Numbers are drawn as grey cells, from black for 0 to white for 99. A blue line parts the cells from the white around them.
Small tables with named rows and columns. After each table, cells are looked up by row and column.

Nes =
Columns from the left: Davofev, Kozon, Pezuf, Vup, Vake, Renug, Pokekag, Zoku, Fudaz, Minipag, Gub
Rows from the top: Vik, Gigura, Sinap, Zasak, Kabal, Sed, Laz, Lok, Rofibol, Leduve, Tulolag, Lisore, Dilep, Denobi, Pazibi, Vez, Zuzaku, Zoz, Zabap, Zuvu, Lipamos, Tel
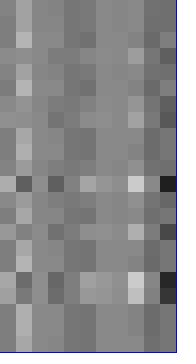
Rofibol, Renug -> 45
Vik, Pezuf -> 52
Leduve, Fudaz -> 51
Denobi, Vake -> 46
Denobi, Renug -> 45
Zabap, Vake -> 49

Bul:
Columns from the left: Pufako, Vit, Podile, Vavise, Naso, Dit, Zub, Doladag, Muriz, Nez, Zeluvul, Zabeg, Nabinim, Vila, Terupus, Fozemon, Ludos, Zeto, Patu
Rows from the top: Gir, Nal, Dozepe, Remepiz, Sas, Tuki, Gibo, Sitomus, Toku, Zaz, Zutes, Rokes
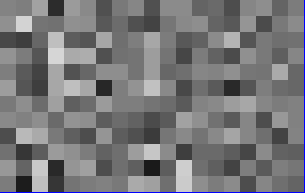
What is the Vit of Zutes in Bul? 39
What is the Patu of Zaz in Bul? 37
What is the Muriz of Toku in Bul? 31
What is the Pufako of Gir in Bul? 51
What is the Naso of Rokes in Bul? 45
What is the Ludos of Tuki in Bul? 49
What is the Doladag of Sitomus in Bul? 42
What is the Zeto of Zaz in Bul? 38
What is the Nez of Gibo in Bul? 45
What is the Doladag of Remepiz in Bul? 44
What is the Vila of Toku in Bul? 53

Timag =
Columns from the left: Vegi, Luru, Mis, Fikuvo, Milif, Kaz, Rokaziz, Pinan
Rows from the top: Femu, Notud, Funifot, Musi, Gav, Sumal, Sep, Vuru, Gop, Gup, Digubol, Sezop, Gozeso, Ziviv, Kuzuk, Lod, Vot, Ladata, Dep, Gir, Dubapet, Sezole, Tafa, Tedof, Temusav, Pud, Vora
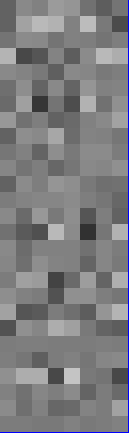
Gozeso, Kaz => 49
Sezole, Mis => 49
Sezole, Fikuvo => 48
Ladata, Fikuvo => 26
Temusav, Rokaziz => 48
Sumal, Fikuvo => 53
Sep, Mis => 21
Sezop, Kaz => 47

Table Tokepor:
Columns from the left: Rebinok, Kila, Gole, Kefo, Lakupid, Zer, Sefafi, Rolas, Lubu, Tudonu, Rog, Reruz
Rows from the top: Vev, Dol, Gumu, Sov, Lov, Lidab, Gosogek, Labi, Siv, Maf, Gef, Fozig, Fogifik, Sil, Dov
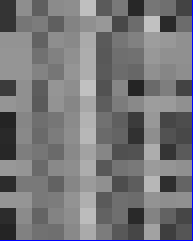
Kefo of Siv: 48
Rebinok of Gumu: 57
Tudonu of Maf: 67
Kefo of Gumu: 55
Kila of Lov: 58
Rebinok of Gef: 59
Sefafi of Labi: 44
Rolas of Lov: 42
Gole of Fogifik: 47

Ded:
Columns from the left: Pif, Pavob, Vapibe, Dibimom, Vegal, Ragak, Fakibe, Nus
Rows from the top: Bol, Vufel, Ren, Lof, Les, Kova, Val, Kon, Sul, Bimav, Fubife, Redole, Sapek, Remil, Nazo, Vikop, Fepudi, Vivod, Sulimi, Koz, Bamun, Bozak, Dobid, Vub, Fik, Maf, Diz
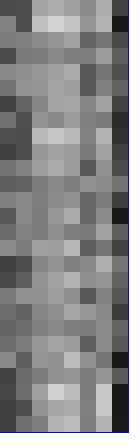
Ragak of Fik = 48
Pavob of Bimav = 30
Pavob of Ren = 50
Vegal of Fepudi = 50
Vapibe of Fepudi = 52
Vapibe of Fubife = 61
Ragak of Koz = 59
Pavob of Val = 39
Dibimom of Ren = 58
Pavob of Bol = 30
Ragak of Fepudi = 53
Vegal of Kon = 60
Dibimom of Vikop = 61
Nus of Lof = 37
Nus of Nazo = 36
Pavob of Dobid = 36

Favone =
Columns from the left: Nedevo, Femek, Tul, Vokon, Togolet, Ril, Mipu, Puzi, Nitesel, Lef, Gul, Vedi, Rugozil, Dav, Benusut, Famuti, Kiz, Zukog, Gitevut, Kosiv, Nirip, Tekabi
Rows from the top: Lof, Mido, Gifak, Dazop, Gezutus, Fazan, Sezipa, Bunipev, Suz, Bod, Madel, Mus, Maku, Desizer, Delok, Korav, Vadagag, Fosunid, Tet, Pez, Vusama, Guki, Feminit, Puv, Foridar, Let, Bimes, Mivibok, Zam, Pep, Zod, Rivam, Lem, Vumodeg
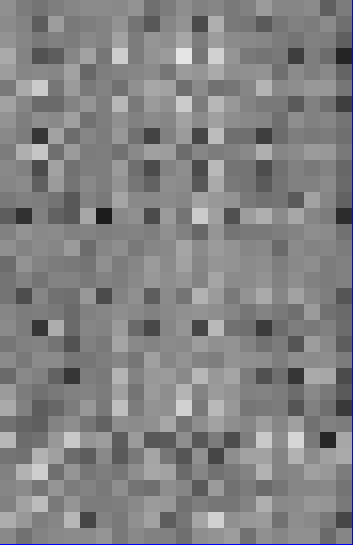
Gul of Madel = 51
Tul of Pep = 80
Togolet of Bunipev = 62
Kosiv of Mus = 50
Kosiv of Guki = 61
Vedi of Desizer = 45
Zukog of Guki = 48
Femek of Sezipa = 52
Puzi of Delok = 50
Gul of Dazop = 60
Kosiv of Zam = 54
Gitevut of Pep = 52
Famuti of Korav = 52
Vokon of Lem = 52
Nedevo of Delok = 50
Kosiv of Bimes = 44
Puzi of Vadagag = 48
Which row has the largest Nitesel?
Mivibok

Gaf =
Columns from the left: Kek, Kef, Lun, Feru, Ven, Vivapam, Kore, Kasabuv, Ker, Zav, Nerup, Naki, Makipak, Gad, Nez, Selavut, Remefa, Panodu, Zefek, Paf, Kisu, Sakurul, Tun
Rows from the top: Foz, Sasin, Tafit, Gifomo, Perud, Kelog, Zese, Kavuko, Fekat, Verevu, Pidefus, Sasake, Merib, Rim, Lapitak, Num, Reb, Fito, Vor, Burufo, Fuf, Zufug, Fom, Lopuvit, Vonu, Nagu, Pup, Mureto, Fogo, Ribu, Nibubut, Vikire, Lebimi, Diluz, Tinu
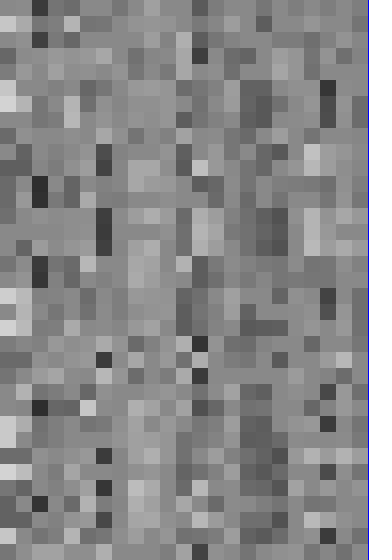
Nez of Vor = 62
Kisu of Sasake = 43
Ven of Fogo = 56
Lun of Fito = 21
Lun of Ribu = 53
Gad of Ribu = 50
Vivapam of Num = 60
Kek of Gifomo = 40
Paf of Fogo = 69
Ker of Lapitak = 53
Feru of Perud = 62

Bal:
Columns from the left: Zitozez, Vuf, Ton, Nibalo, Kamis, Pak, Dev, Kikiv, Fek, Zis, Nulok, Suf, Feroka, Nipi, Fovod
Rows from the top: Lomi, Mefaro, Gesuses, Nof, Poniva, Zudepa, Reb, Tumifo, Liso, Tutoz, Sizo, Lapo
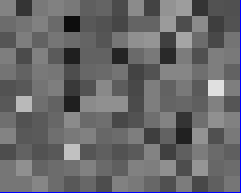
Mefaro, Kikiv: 27
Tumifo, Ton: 35
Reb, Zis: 49
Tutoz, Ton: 32
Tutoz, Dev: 37
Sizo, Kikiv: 37
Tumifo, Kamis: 54
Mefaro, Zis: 39
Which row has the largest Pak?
Reb

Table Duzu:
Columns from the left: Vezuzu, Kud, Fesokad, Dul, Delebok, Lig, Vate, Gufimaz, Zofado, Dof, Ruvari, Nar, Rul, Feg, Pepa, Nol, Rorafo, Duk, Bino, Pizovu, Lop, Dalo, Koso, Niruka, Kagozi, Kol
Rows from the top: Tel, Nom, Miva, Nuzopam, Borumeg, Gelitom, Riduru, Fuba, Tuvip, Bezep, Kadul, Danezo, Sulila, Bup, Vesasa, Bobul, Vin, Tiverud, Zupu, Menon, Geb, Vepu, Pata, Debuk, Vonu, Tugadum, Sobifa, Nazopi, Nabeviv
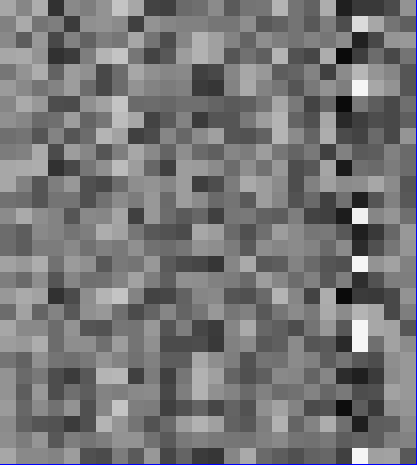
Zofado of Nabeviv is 35
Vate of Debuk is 70
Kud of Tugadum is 40
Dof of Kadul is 40
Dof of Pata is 50
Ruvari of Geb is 33
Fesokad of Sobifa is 33
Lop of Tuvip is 67
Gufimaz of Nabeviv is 48
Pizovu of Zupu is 26
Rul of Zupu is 52
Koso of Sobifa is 12
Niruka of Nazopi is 36
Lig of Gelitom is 42
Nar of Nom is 50
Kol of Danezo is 33
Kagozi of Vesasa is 40

